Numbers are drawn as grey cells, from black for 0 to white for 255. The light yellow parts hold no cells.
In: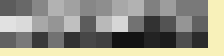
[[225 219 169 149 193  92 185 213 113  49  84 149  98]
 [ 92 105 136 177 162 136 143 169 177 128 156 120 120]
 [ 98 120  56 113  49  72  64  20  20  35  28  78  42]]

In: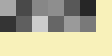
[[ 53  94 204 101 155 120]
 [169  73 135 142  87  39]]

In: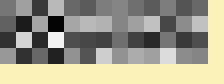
[[ 97  27 166   4 166 185 178 133 160 193  71 140 193]
 [152  49 104  33 146  84 206 146 172 160 220 140 133]
 [118 160  57 185 104  91 125 133 111  91 125  84 104]
 [ 49 212  41 242  78  71  65 111  65  41 118  57  78]]

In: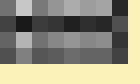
[[114 199 121 149 172 157 164  39]
 [100 180 114 135 149 135 141  53]
 [ 80 128  86  92 108 100 100  66]
 [ 66  25  60  53  32  47  39  80]]

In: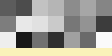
[[125 232 225 202 119 147  60]
 [ 92  76 194 181 140 166 133]
 [238  24 113  47 160 106 250]]

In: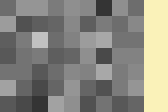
[[ 94 123 193 109 130 156 168 115 115]
 [109 149 149 123 143 136  52 143 109]
 [ 88 115 123  94 101 143  73 130 130]
 [156  81  94 101 136  94 123 109 136]
 [115 115  88 109 136 130 168 123 136]
 [162 101  73 101 149 101  81 123 149]
 [ 88  73  52 162 143  81 115  88 101]]
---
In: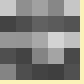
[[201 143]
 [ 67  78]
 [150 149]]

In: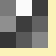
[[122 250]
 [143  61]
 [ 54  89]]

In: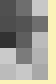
[[ 80 110]
 [ 77  83]
 [ 50  94]]

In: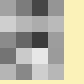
[[162 124]
 [207 183]
 [139 102]]

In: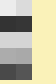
[[236 219]
 [ 51  54]
 [213 213]]

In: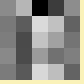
[[139 182]
 [121  92]
 [125  74]]

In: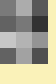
[[122 172]
 [ 98 120]
 [198 179]]

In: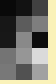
[[  9  18]
 [ 23  92]
 [ 24 137]]
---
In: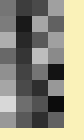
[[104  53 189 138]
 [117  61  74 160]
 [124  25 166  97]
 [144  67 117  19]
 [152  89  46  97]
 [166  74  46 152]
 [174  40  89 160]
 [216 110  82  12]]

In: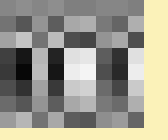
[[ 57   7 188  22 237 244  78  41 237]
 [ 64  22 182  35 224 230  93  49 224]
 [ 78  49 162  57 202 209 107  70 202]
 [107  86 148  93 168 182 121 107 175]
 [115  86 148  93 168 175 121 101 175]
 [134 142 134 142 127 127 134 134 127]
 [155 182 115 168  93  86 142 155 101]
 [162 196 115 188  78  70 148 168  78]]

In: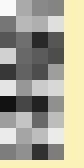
[[ 18  70  33 143]
 [ 55  98  78 157]
 [ 86 111  41  86]
 [117 184 176 222]
 [124 143  49 124]
 [157 196 104 190]
 [209 104  92  78]
 [228 150 203 216]
 [235 164 190 235]
 [248 170 137 131]]

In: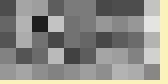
[[ 78 165 157  93 122 122  72  78  78 194]
 [ 85 171 114  72 114 101  72  93 107 179]
 [101 179  30 194 114 122 150 135 150 227]
 [129  85 107 186  65  93 165 157 129 208]
 [150 165 142 129 142 157 142 179 171 135]]

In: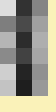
[[126  74 160]
 [138  66 166]
 [181  44 174]
 [195  30 152]
 [207  36 144]
 [221  50 132]]

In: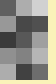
[[ 58  88 159]
 [ 96 173 209]
 [144 130 181]
 [152  72  80]
 [173  65 109]]

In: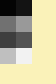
[[  4  19]
 [ 62  83]
 [113 153]
 [191 242]]

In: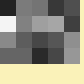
[[ 35 123 116  56  79]
 [101 101  42  71 151]
 [137  93  71  86 143]
 [244 129 159 166  63]]

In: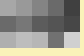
[[106 119  92  84  71]
 [167 153 132 106  64]
 [175 189 182 113 208]]
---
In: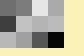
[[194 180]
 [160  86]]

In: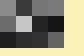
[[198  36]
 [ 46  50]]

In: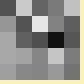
[[ 83 230]
 [ 96  79]]

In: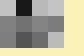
[[114 132]
 [ 84 109]]

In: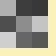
[[141 196]
 [102  88]]

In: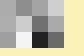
[[205 113]
 [244  34]]

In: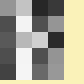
[[243  80]
 [184 208]]
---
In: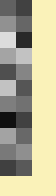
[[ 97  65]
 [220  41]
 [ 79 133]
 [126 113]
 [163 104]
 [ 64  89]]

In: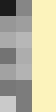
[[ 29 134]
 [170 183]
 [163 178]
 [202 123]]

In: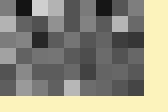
[[123  19 207 180  83 121  22  85 125]
 [123 132  39  91 117  86 101  62  54]
 [ 84 137  92  92 104  66 101 102  87]]

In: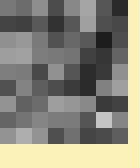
[[120 108 142  76 136 165  86  42]
 [144 152 122  82 104  89  29  78]
 [126 123  73 145  85  44  57 144]
 [147  97 108 158 150 137  58  66]
 [147 174 147  79 112  69  75  94]]

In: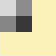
[[217 140]]

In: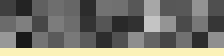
[[ 63  35  96 110 102  44 114 112  87 167  87  88 147  79]
 [152  25 116  90 121  91  45  81 142 100  70 113  45 143]]

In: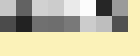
[[200  98 209 204 234 252  38 154]]

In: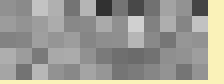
[[145 138 195 176 116 181  49 116  72 113 163 146  68]
 [130 133 159 149 157 134 142 143 182 137 118 150 146]
 [165 115 183 146 136 164 150 117 123 134 147 117 147]]
